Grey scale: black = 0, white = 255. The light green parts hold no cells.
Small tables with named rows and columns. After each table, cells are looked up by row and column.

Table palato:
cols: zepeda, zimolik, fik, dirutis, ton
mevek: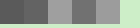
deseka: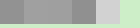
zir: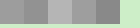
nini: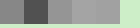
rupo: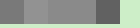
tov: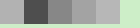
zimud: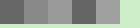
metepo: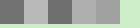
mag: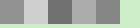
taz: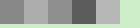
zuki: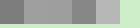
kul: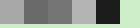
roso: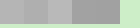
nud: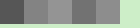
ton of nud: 141
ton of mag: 134
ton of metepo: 161
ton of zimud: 160
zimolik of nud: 131
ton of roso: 161
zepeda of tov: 178
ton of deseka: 210
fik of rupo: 138
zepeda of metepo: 114
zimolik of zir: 146
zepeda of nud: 86
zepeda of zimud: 103
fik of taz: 143

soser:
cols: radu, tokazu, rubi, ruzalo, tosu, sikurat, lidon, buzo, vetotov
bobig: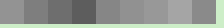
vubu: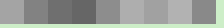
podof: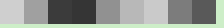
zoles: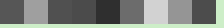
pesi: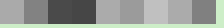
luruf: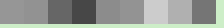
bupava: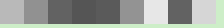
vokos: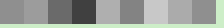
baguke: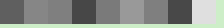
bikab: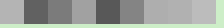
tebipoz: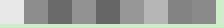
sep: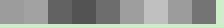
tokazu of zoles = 159
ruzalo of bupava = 85
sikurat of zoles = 108
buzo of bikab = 177
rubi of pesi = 74
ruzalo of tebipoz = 145
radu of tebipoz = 232
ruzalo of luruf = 71

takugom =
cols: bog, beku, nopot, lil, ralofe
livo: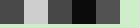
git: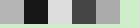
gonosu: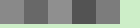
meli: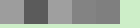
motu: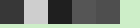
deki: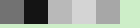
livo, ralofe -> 82
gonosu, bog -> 137
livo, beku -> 206
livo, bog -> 73
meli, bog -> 157
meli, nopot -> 159
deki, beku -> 20
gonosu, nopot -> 143
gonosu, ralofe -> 124
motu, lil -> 85
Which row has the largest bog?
git

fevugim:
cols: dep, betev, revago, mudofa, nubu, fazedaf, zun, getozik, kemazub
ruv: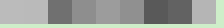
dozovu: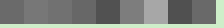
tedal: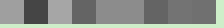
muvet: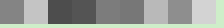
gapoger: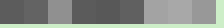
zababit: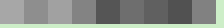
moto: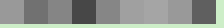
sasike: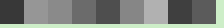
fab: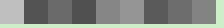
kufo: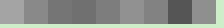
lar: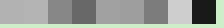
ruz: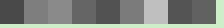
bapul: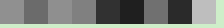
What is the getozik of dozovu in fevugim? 80
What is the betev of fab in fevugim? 83
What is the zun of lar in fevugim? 124
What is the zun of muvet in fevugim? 185
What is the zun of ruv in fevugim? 89
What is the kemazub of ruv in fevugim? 181
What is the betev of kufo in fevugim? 137
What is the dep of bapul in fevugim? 144
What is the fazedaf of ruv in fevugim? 144
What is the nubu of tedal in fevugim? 140
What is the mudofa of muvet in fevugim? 84
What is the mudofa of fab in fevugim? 80
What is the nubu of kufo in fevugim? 125
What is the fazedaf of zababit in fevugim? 110
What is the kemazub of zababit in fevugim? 129
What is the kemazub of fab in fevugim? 131
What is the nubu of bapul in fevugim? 49
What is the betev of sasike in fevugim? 150
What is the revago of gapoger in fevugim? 144
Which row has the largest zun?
ruz

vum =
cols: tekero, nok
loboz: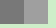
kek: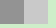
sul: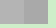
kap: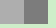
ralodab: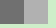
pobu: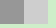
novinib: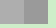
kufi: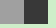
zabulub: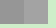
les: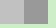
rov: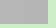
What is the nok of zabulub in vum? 163
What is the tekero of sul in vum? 180
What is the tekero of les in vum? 193
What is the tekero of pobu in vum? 151
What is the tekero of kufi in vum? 160
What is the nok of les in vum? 153
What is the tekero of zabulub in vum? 150
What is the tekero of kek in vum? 147
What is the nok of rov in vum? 181
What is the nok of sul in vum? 169
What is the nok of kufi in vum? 56
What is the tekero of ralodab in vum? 112
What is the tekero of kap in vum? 174
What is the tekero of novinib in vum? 174
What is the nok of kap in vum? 124
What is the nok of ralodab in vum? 177
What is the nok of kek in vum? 201
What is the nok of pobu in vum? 206
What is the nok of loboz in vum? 159
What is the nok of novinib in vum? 154

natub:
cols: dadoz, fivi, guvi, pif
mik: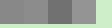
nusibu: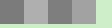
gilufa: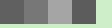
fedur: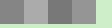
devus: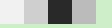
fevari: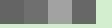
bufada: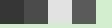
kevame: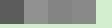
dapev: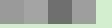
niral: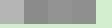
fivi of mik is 140
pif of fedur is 149
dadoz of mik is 136
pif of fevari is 104
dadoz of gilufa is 96
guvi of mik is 113
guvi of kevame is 132

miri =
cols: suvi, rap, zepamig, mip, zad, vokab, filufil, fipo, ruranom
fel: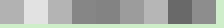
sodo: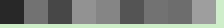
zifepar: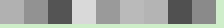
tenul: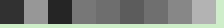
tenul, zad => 110
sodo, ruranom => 158
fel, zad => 131
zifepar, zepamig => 84
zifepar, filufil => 180
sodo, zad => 133
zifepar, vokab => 186
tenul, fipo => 135
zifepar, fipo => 80
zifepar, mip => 217
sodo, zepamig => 71
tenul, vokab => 92
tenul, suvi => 49
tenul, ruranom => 179
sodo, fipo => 109
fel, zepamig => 180
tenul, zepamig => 37

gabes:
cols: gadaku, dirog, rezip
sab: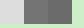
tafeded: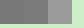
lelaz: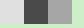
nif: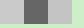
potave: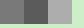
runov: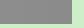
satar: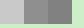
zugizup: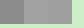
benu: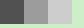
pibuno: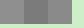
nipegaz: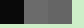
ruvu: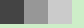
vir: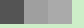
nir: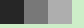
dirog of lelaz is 74
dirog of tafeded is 123
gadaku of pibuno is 143
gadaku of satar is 201
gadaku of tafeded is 120
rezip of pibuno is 138
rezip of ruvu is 203
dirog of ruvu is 151
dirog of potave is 91
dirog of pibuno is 123
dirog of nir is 120
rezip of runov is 139
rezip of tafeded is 155
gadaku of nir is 38

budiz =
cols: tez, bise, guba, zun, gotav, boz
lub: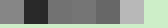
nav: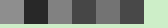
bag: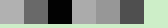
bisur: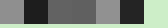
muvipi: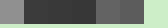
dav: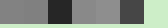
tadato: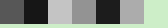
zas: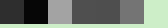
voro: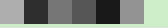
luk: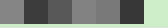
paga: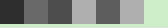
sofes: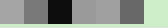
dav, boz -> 70
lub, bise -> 41
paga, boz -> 175
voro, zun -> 86
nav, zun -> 70
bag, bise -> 105
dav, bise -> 128
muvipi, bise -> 59
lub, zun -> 117
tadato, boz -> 172
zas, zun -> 79
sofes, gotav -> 160
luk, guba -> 88
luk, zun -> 130
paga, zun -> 175
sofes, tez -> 165
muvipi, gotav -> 99

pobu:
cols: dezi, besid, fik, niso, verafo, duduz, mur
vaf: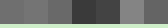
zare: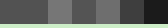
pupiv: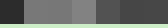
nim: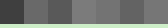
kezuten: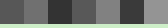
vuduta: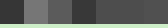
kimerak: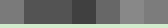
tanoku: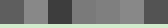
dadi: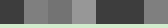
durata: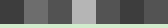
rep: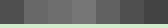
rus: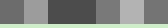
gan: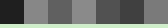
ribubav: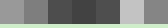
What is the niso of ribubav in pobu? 66
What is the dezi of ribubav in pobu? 153
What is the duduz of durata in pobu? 62
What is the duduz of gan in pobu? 64
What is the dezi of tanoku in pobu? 94
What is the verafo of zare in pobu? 110
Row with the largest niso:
durata

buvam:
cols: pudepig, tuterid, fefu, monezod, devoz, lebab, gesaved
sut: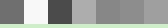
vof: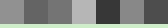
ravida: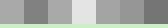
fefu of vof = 116
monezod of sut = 173
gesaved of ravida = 117
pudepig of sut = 111
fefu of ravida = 169
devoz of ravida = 164
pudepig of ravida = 169
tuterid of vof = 100
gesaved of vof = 77
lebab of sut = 141
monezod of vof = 182
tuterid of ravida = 129
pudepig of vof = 145
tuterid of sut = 248
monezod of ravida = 228
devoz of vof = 55
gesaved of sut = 159
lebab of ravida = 150
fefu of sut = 75
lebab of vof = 136

